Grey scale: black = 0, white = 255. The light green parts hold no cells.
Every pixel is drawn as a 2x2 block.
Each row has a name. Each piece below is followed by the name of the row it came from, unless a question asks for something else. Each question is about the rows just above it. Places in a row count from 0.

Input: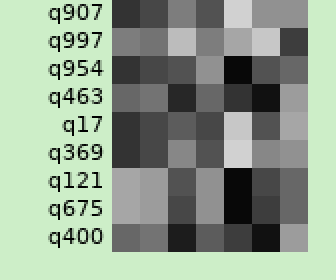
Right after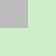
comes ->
[125]
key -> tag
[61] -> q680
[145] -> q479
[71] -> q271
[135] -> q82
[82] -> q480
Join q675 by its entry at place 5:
q680
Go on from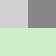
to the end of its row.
[145]
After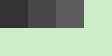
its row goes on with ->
[ 71 199  82 166]

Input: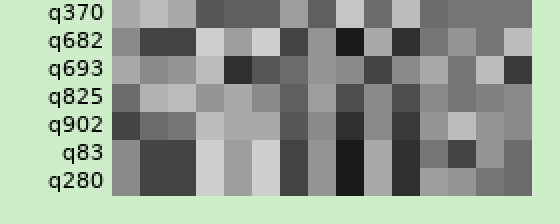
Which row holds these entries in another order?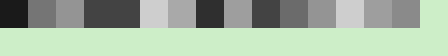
q280
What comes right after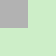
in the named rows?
[188]

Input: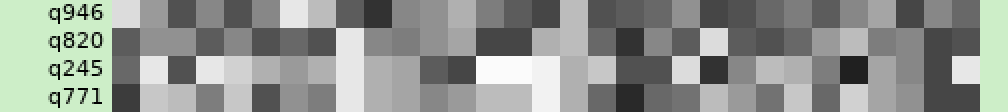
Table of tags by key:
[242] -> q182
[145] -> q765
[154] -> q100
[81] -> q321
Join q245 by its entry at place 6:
q100
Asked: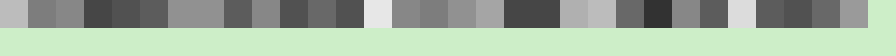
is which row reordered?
q820

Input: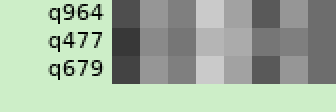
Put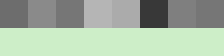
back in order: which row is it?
q477
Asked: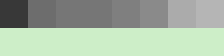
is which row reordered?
q477

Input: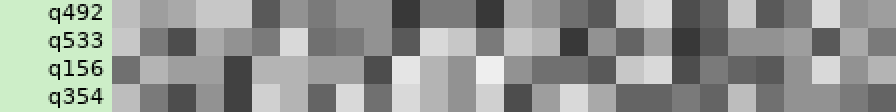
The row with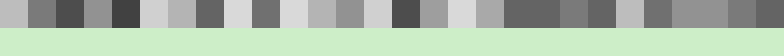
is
q354
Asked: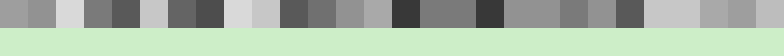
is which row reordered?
q492
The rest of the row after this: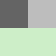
[112 146 146 122 100]

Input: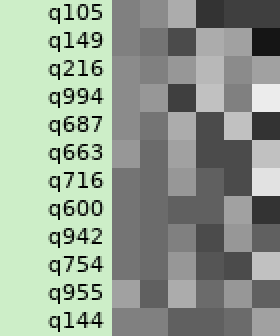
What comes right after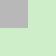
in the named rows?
[139]
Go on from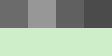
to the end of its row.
[226]
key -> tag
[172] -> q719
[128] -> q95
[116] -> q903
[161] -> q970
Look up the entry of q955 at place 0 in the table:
q970
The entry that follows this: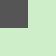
[75]

